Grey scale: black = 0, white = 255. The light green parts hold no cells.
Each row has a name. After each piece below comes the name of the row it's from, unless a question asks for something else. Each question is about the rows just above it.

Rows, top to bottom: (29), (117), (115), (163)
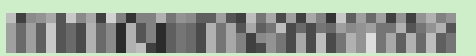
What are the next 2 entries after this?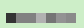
[95 95]
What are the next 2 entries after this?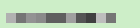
[168  74]

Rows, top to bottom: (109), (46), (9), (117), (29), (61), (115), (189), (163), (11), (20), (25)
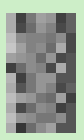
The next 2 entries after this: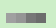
[160  64]
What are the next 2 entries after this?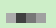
[149  64]
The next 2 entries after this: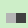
[119 149]
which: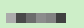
(11)
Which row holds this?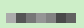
(189)

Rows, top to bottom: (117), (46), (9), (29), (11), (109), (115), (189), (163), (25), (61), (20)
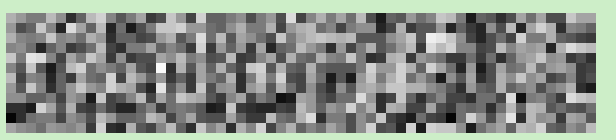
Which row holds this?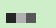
(20)
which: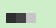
(163)

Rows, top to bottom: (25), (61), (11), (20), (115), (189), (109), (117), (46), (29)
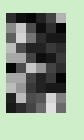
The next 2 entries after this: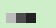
[34 57]
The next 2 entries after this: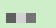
[45 24]
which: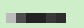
(20)
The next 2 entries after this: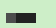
[57 45]
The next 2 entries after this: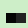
[ 68 179]
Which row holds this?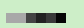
(109)

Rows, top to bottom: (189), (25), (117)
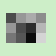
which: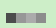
(189)
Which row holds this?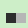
(25)
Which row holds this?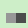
(25)
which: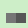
(117)

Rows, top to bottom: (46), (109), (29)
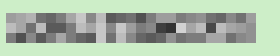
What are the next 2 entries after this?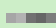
[166 199]
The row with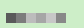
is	(109)
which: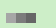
(29)
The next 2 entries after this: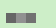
[124 124]
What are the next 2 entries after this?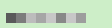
[124 136]
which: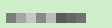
(46)
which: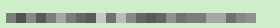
(29)

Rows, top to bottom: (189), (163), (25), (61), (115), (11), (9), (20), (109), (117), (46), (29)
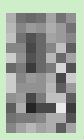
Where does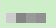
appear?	(9)
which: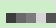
(11)
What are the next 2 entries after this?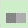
[173  82]
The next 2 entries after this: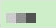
[105 183]
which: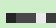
(117)
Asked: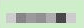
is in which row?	(9)

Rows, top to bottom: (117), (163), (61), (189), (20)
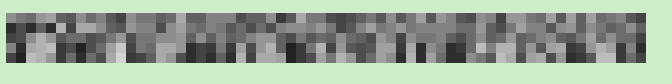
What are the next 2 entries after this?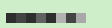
[169 160]
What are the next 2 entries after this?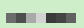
[169 150]
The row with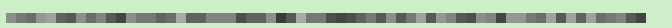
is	(117)
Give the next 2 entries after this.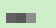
[108 130]
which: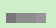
(61)

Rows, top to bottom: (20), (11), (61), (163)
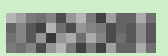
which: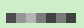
(163)
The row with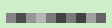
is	(163)
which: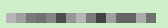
(20)

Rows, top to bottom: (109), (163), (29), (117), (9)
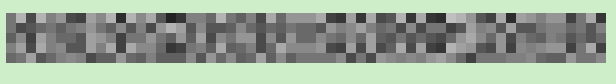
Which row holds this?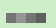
(29)
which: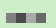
(109)
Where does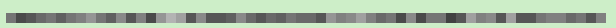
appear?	(163)
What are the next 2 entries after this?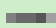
[149 128]

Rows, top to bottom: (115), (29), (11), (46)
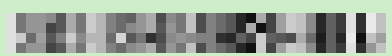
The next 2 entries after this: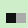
[ 68 159]
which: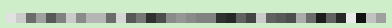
(11)

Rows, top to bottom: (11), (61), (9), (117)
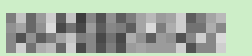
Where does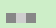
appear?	(9)
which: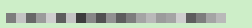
(11)
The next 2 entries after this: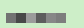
[ 93 164]
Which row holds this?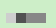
(117)

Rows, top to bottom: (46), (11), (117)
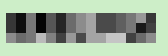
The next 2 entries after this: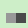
[164 164]
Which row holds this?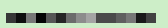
(11)

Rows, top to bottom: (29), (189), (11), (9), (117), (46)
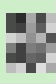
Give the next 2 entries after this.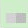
[146 180]
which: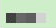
(117)
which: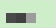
(189)
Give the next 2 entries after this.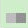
[180  83]

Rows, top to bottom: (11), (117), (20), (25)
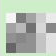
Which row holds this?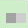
(11)
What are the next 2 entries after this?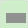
[195 225]
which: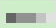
(25)
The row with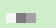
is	(11)
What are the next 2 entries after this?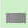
[145 195]
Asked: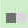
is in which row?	(117)

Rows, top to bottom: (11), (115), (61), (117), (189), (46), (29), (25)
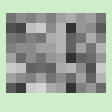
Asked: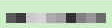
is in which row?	(25)
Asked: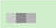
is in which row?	(115)
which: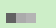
(46)
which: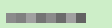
(29)

